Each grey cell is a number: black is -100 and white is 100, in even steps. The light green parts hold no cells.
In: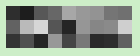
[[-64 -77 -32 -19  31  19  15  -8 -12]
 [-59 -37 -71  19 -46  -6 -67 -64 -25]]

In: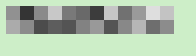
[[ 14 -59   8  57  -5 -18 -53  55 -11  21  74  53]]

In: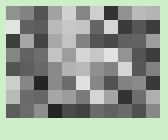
[[ 14   2 -34  27  63   4  62 -60  14  46  41]
 [-51  30 -47  32  53   2 -34 -43 -24 -22  23]
 [-34 -26 -18   8  40  45  12   2  67 -32   1]
 [ 45 -16 -20  30  22  -4  67  29 -60 -13  37]]

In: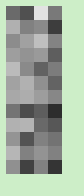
[[-17 -37  77  -5]
 [ 10  26  50   3]
 [ 47   8 -23  -3]
 [ 32  36  23   6]
 [ 39  41 -18 -32]
 [ 43   1  15   1]]

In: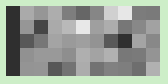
[[-63  33  18  36  -1 -20   5  63  81  -3  -4]
 [-63 -31  -7  29  21  25  15 -30 -63  29   7]
 [-63  16  17 -32 -10  35 -10   1  -1 -14  39]]

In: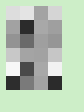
[[ 73  79  28  67]
 [ 15 -17  25  18]
 [ 94 -43  32  90]]

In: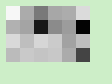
[[94 34 -5 31 35 72]
 [70 49 68 59 27 49]]
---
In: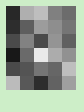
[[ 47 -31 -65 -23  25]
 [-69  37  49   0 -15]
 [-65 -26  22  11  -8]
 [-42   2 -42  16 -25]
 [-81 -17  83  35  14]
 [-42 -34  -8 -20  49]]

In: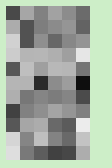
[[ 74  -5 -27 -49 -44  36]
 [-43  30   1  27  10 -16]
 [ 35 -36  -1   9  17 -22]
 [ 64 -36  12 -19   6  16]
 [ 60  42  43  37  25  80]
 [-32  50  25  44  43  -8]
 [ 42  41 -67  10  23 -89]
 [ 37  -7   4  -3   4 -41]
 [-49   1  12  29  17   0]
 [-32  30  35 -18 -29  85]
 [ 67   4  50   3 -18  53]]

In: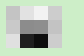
[[ 76 -76 -90  61]
 [ 54  77  90  61]
 [ 58  10  11  53]]

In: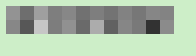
[[  6 -32  55  -2  14 -17  35 -24   5  -5 -61   9]
 [ 15 -14  25  -1   6 -11  -1 -10   2  -7   5   3]]

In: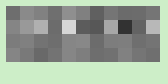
[[  4  -5 -18 -10   5  -1 -14 -11   1  -8 -13]
 [-14   8   1 -13  12   0 -25  -8 -16 -15  -8]
 [  4  20  38 -15  68 -28 -32  31 -61 -22  44]
 [ -3   0 -10 -14   5   7 -15  -2  -1 -13  -9]]

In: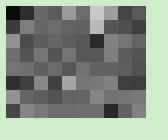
[[-46   4  -6 -15 -15 -13 -13 -68 -23   1]
 [-91 -64 -18 -28  21 -15  57  22 -47 -30]
 [-54  -1 -19 -15 -22 -23  45 -33 -39 -51]
 [ 14 -40 -27 -20 -26 -31 -66   1 -10 -22]
 [-14 -34  -9 -35  -9 -32 -32  -1 -27 -34]
 [ -9 -13 -25 -17 -32 -11 -23 -23 -26 -37]
 [-63 -50   6 -50  29  -8  -6   0 -51 -52]
 [ 14 -20 -26 -35 -22 -21   4 -11  -8  -5]]

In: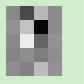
[[ 11   2  47  15]
 [  8 -43  45  10]
 [ 15  52 -95  10]
 [  8  86 -22  15]
 [  4  12  -2  11]]

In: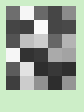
[[-51  60  14 -65  16]
 [-14  93 -18 -45   9]
 [-46 -50  96 -45 -43]
 [-35  50  61 -20  41]
 [ 93 -61 -55  33  28]
 [-28  77 -64 -56 -63]]
